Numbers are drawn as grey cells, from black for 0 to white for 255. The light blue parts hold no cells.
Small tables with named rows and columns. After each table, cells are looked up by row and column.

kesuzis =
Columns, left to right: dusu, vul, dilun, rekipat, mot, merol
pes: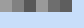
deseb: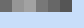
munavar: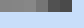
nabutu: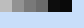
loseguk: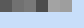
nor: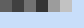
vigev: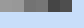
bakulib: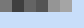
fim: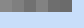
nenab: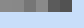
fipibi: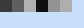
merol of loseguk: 158
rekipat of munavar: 117
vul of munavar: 133
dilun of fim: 113
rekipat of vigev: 118
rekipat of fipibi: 16
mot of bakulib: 149
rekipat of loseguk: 76
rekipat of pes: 153
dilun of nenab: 118
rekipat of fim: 130
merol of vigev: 78
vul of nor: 64
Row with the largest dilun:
fipibi

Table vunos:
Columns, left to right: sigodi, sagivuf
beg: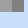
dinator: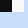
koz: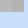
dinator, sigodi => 15
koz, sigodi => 185
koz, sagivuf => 179
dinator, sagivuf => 249
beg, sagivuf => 129
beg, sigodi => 159

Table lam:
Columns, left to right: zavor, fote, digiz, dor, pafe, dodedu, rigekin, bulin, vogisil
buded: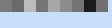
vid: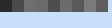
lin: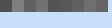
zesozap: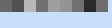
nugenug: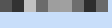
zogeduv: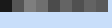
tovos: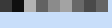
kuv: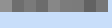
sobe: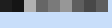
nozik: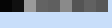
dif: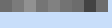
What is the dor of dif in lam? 117
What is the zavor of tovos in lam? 57
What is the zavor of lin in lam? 79
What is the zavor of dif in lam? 108
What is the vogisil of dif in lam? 108
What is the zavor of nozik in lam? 5
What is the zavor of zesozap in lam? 103
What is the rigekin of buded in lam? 116
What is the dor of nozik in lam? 99
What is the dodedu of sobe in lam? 151
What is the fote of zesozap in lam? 81
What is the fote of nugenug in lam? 50

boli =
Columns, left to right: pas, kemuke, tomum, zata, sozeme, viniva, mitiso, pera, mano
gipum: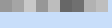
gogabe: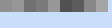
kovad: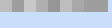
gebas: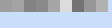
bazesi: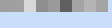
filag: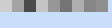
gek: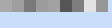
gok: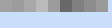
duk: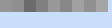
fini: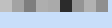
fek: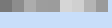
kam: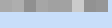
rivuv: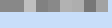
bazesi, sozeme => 154
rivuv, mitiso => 174
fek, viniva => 214
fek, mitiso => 208
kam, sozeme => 161
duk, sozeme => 153
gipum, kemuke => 165
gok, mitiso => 128
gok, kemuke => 156
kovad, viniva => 189
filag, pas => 206
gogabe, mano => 165
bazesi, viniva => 96

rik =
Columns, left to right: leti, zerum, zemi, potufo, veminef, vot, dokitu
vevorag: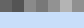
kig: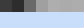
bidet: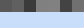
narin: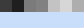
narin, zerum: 31
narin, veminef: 195
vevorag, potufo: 120
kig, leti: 59
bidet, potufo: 128
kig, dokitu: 173
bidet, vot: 67
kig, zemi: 105
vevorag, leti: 100
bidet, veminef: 129
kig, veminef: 174
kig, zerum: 45
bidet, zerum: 96
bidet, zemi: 59
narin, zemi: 123
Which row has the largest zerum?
bidet

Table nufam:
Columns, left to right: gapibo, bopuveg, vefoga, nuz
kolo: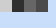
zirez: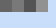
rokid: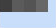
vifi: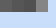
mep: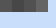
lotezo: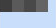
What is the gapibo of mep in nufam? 84
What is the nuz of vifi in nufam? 133
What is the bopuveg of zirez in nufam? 121
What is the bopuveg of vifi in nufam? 86
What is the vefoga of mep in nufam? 81
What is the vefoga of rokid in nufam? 84

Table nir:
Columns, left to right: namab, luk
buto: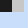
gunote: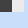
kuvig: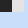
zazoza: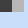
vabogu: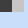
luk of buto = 199
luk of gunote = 235
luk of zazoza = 183
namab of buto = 28
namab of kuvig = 37
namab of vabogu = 62
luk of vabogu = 198
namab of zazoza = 63
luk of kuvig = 228
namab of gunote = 65

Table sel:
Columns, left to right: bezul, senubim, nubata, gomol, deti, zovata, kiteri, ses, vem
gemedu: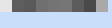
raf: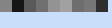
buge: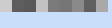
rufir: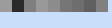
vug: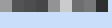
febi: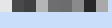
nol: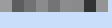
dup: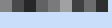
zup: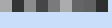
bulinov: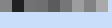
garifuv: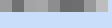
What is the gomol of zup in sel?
70
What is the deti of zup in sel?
122
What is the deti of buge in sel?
122
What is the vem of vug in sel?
46
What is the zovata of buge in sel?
118
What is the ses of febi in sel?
40
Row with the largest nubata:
garifuv

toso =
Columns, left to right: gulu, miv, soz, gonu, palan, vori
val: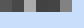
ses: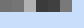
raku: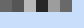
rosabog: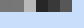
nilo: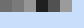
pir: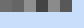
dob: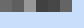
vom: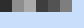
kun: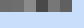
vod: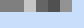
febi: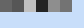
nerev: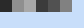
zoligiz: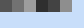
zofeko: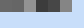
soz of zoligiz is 157
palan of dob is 71
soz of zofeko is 147
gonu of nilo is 31
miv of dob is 95
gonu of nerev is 59
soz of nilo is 149
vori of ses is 121
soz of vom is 170
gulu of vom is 45
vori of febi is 115
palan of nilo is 81

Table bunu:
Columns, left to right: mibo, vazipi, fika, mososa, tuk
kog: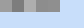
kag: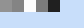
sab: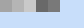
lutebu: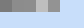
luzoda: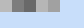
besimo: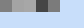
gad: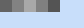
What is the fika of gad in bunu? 168
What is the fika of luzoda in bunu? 105
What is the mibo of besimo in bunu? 127
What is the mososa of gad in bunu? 128
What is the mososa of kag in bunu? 124
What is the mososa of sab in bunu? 105
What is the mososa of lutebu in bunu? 190
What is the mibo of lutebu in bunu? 122
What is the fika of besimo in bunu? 167
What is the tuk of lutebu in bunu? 147
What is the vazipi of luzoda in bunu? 125
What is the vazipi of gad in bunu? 130
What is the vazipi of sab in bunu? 181
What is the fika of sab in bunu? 201
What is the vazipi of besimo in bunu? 164
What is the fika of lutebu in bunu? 141
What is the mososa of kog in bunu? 141
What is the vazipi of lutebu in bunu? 140
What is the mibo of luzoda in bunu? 186

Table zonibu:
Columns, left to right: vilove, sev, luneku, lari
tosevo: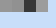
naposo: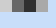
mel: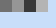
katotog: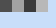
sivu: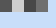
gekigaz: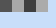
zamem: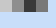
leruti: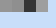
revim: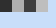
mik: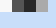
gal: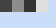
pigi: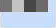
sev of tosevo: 145
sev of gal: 141
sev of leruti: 143
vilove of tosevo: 150
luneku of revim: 63
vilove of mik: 248
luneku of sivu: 72
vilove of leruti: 149

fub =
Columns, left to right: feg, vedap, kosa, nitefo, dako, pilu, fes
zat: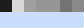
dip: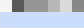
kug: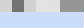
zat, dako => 150
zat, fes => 137
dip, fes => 136
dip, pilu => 219
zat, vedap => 216
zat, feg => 29
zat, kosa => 159
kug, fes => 149
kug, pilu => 150
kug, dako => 226
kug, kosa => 209
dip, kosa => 150
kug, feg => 212
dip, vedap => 89
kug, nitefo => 228
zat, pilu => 115
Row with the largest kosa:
kug

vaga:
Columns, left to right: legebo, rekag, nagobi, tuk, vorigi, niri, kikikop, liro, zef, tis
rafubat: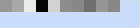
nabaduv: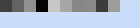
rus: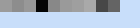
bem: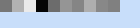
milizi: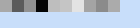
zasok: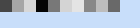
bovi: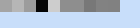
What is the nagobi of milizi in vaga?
145
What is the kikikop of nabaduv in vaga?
134
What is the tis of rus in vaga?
100
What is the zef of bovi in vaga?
130
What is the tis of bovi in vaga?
129
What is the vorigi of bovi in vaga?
205
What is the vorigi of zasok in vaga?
120
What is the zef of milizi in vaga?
139
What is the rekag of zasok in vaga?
166
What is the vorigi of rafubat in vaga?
210
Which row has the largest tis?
milizi

